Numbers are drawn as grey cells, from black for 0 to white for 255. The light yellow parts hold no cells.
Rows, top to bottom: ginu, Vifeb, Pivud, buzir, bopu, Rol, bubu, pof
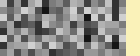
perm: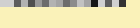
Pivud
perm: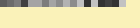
bopu
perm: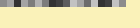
bopu
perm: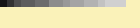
Rol
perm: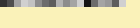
Vifeb
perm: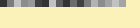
ginu

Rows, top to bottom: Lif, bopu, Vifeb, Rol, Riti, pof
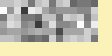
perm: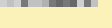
pof
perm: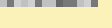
Vifeb
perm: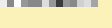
Rol
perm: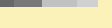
Lif

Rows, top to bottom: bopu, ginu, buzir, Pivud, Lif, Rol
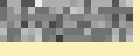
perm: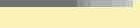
ginu
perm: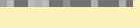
Lif
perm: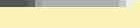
bopu
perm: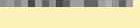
Pivud

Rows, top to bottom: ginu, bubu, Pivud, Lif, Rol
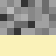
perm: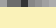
Pivud
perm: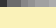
Pivud
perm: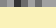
ginu
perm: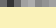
Pivud
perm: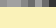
Lif
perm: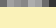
Pivud
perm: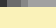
ginu

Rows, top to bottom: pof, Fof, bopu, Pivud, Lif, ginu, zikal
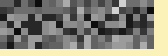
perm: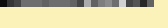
Fof
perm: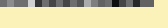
pof
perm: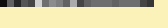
Fof
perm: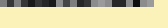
Lif
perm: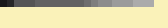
zikal

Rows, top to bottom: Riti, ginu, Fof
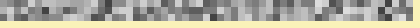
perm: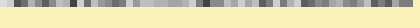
Riti
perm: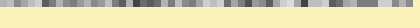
Riti
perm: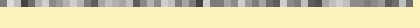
Fof
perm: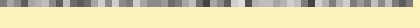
ginu

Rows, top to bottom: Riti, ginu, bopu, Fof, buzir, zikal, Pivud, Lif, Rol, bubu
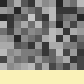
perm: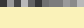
Lif
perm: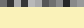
zikal

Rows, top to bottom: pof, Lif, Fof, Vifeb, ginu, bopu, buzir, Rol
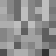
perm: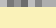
Vifeb
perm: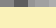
ginu
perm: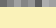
buzir
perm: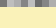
Lif
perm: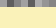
ginu

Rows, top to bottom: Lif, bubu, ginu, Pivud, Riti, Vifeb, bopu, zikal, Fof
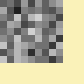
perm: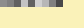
ginu
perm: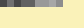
Lif
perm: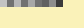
Fof

